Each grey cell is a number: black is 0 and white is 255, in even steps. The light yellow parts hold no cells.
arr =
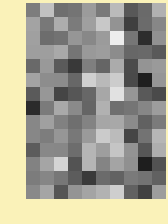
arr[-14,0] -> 125
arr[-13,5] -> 200
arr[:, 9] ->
[177, 135, 145, 89, 154, 150, 74, 157, 123, 182, 174, 82, 97, 157]
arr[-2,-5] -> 107
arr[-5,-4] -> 187
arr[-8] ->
[90, 151, 69, 86, 103, 167, 225, 150, 89, 74]
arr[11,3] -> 83
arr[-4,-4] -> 197
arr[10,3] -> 109
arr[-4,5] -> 158
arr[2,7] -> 118
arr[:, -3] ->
[88, 63, 118, 103, 75, 74, 150, 117, 139, 69, 147, 144, 122, 97]
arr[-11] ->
[158, 158, 169, 117, 153, 157, 140, 103, 105, 89]
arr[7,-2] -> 134
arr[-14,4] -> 155
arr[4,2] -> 90
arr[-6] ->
[135, 160, 129, 111, 131, 166, 168, 139, 97, 123]
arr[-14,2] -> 111
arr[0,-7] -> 116
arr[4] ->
[105, 153, 90, 57, 127, 101, 171, 75, 148, 154]
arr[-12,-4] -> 237
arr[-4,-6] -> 181
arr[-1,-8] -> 85
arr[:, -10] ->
[125, 163, 160, 158, 105, 163, 90, 43, 135, 135, 92, 130, 124, 137]
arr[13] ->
[137, 165, 85, 148, 164, 178, 206, 97, 65, 157]
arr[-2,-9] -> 134
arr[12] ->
[124, 134, 119, 92, 58, 107, 98, 122, 115, 97]
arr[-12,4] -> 136
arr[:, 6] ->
[186, 147, 237, 140, 171, 204, 225, 111, 168, 187, 197, 164, 98, 206]

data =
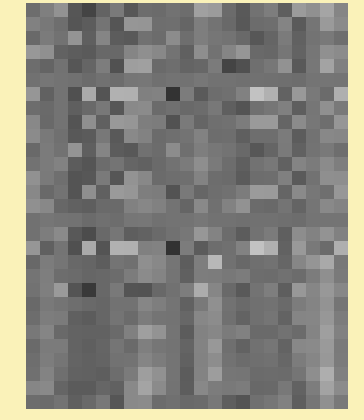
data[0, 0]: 109
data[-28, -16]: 150
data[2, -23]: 105
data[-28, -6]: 110
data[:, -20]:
[86, 85, 148, 93, 86, 113, 80, 95, 84, 88, 148, 92, 84, 84, 97, 114, 88, 80, 104, 107, 84, 110, 96, 99, 99, 100, 98, 91, 95]
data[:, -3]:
[144, 117, 115, 118, 119, 116, 121, 118, 119, 114, 115, 123, 114, 119, 117, 116, 130, 121, 149, 124, 134, 132, 134, 132, 138, 134, 142, 125, 118]
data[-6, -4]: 107
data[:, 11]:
[109, 101, 110, 96, 100, 114, 124, 105, 122, 115, 111, 123, 111, 121, 101, 115, 119, 124, 93, 96, 125, 97, 103, 92, 100, 97, 92, 93, 105]
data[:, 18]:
[94, 132, 123, 118, 146, 111, 98, 128, 101, 123, 122, 97, 128, 101, 116, 111, 95, 98, 102, 113, 94, 106, 99, 114, 99, 103, 107, 120, 129]
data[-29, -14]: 107
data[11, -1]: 126
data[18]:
[104, 124, 117, 104, 101, 93, 116, 112, 143, 136, 117, 93, 126, 184, 113, 104, 111, 114, 102, 134, 149, 169, 120]
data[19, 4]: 102
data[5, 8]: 119
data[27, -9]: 121
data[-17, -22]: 122
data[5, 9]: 112
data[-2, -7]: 104
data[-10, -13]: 116
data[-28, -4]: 90
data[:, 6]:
[122, 85, 92, 104, 81, 109, 177, 87, 153, 89, 92, 116, 86, 154, 106, 109, 118, 177, 116, 108, 121, 114, 116, 106, 117, 114, 109, 97, 86]
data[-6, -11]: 130
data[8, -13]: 82
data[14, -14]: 129
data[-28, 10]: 111
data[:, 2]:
[146, 110, 114, 98, 114, 115, 115, 115, 115, 112, 114, 130, 111, 115, 103, 115, 138, 116, 117, 109, 154, 116, 123, 105, 123, 117, 111, 101, 115]
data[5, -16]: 118
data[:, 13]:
[155, 115, 118, 114, 123, 114, 109, 120, 111, 109, 119, 122, 109, 110, 112, 114, 131, 109, 184, 124, 134, 144, 140, 135, 152, 141, 157, 124, 120]
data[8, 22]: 150
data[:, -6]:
[125, 110, 101, 103, 119, 112, 177, 118, 154, 110, 101, 120, 110, 154, 105, 113, 123, 176, 114, 108, 126, 114, 117, 106, 118, 113, 108, 105, 118]
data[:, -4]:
[155, 90, 97, 99, 89, 109, 153, 94, 139, 92, 97, 132, 90, 138, 100, 109, 141, 153, 134, 108, 152, 124, 133, 107, 136, 124, 117, 98, 94]

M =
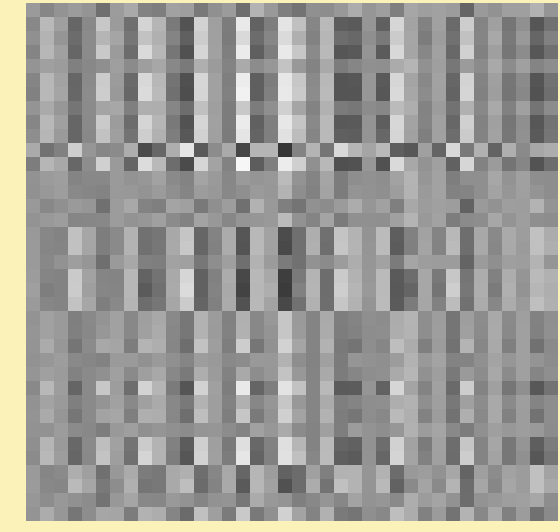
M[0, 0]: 154
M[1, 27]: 163
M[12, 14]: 135
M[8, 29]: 161
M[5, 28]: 136
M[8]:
[134, 184, 160, 102, 138, 202, 156, 108, 213, 182, 121, 82, 213, 161, 124, 235, 96, 127, 231, 197, 137, 185, 89, 90, 148, 94, 215, 163, 132, 161, 103, 208, 130, 160, 118, 143, 87, 115]
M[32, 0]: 139
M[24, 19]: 165
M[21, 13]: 128
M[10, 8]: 75
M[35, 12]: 133
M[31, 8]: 203
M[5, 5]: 203
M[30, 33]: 159
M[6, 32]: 129
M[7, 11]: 109
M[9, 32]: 131
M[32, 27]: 164
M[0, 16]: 179
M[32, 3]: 102
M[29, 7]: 127
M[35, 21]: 149
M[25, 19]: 142
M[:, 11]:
[158, 83, 96, 81, 122, 80, 78, 109, 82, 88, 229, 75, 131, 133, 160, 130, 197, 200, 160, 214, 219, 203, 119, 119, 110, 133, 122, 85, 121, 110, 140, 92, 86, 176, 190, 147, 107]
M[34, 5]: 121
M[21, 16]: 184
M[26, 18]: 195
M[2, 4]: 139
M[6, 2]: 165
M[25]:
[146, 151, 157, 137, 134, 130, 154, 154, 145, 154, 144, 133, 157, 153, 137, 140, 153, 152, 178, 142, 131, 160, 123, 149, 146, 143, 156, 178, 153, 163, 131, 132, 144, 163, 150, 160, 148, 140]
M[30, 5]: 125
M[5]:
[133, 183, 162, 102, 138, 203, 155, 106, 216, 183, 116, 80, 214, 161, 127, 236, 95, 125, 231, 199, 138, 184, 85, 87, 151, 90, 214, 164, 136, 162, 102, 211, 131, 160, 118, 139, 85, 114]
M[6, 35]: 136
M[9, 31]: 203
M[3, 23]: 89
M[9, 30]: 109
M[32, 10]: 125
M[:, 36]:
[178, 86, 102, 87, 132, 85, 82, 116, 87, 90, 167, 83, 142, 148, 179, 143, 193, 192, 179, 186, 182, 191, 130, 129, 113, 148, 133, 88, 132, 114, 153, 94, 87, 192, 192, 167, 113]

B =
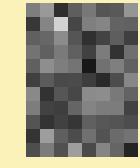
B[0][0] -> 126
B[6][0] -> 137
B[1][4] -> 127
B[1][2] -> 211
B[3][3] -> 96
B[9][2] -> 95
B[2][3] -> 85
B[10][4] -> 74
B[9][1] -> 157
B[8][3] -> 54
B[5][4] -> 61
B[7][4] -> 132
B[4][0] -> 96
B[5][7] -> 135
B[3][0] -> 115
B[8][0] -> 84
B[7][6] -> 124
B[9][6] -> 107
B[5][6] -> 77
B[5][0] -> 64
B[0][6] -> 89
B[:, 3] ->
[94, 70, 85, 96, 116, 75, 71, 101, 54, 76, 158]
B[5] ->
[64, 91, 73, 75, 61, 42, 77, 135]
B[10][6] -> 101
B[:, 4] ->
[120, 127, 48, 65, 24, 61, 139, 132, 96, 112, 74]
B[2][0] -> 96

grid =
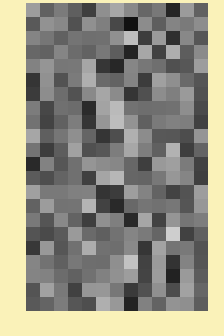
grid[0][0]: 157
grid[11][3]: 112
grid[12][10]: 151
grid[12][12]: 63
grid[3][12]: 138
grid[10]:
[116, 61, 93, 161, 80, 87, 125, 167, 126, 96, 178, 62, 100]
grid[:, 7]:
[137, 17, 189, 35, 134, 132, 53, 114, 147, 176, 167, 103, 102, 158, 104, 41, 133, 137, 194, 157, 58, 35]
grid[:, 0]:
[157, 89, 132, 103, 130, 53, 59, 124, 114, 166, 116, 41, 91, 160, 98, 121, 84, 56, 133, 132, 84, 89]
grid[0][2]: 123
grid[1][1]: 146
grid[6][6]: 139
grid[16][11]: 65
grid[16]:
[84, 74, 90, 154, 106, 95, 114, 133, 122, 101, 206, 65, 96]
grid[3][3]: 108
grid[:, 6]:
[167, 72, 144, 93, 39, 99, 139, 186, 189, 78, 125, 135, 183, 60, 41, 127, 114, 110, 143, 145, 119, 152]
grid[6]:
[59, 141, 109, 82, 137, 166, 139, 53, 80, 141, 127, 154, 81]
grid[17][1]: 152
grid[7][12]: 74
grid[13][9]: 99
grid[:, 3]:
[95, 81, 116, 108, 120, 123, 82, 108, 125, 143, 161, 112, 112, 128, 116, 99, 154, 113, 120, 97, 65, 86]
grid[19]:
[132, 130, 108, 97, 113, 129, 145, 157, 68, 156, 34, 154, 92]
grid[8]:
[114, 67, 97, 125, 53, 150, 189, 147, 96, 122, 129, 126, 65]
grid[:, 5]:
[143, 127, 112, 120, 54, 106, 166, 163, 150, 53, 87, 140, 165, 52, 66, 144, 95, 113, 109, 129, 151, 175]
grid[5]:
[53, 145, 82, 123, 175, 106, 99, 132, 60, 160, 143, 105, 85]
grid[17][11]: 121
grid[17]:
[56, 152, 86, 113, 173, 113, 110, 137, 54, 163, 116, 121, 83]
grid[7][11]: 142
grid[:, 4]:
[62, 144, 111, 98, 166, 175, 137, 43, 53, 101, 80, 149, 64, 129, 180, 62, 106, 173, 110, 113, 150, 78]
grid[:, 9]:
[120, 94, 154, 66, 111, 160, 141, 111, 122, 88, 96, 153, 120, 99, 113, 66, 101, 163, 154, 156, 144, 99]
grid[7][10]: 113
